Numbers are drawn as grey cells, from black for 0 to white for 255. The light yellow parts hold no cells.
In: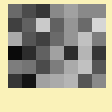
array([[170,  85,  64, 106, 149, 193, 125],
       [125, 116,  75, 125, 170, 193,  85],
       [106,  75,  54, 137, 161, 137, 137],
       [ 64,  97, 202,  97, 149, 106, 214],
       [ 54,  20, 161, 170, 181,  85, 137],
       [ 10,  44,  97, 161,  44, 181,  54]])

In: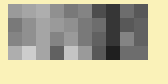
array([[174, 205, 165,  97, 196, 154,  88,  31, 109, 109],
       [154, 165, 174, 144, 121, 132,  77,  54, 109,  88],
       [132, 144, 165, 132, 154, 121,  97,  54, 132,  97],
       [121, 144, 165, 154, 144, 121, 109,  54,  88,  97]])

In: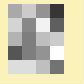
array([[221, 221, 191, 115],
       [212, 136, 242,  95],
       [179, 126, 191, 203],
       [169, 203, 147,  54],
       [ 85, 126, 147, 254]])

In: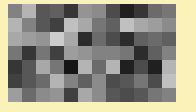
array([[180, 130,  87,  64, 192, 168, 118,  96, 192, 168, 157, 139],
       [168, 157, 148, 204, 168,  44, 107,  76,  44,  96, 107,  96],
       [157, 107, 139, 148,  64, 168, 139,  87,  76,  87, 118, 130],
       [130, 180,  87,  96,  54, 148, 139,  76,  32,  54, 107, 118],
       [118,  54, 118,  64, 157, 148, 130, 130, 118,  44,  96, 130],
       [ 64,  87, 107, 180, 130,  96, 139,  76,  87, 118,  76, 192],
       [ 54,  87, 168, 118,  21, 180, 107, 180,  32,  76,  32, 180]])

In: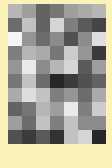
array([[245, 149, 108, 139,  81, 139, 222],
       [182, 158,  99, 118, 158, 170, 182],
       [170, 222, 194, 127, 149, 108, 170],
       [158, 108, 194, 127, 194, 139, 139],
       [149, 233, 139, 182, 213,  90, 158],
       [127, 182, 170, 118, 204, 149,  59],
       [118, 194, 108,  39,  59,  81,  99],
       [108, 194,  99, 213, 127,  90,  69],
       [ 99, 118, 182, 158, 233, 127, 204],
       [ 81,  59,  90,  50, 194, 213,  39]])

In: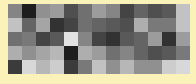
array([[194, 100, 165,  50,  68, 112, 100,  89,  79, 174, 121, 121, 194],
       [174, 144, 165, 183,  29, 174, 156, 112, 133, 100,  79,  89, 121],
       [133,  29, 144, 156,  79, 112, 156, 133,  68, 100,  79,  89, 194],
       [112, 121,  68,  89, 226, 133,  68,  50,  89, 100, 156,  50, 156],
       [ 59, 216, 183, 205,  59, 121, 194, 144, 183, 144, 144, 205, 216]])

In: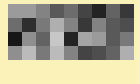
array([[155, 155, 131,  89, 109,  68,  35,  99,  56],
       [143, 187, 121, 187, 131,  68,  78,  99, 175],
       [109,  46, 121, 175, 131,  56, 131,  89,  78],
       [ 23, 143,  99, 199,  35, 165, 155,  89, 121]])
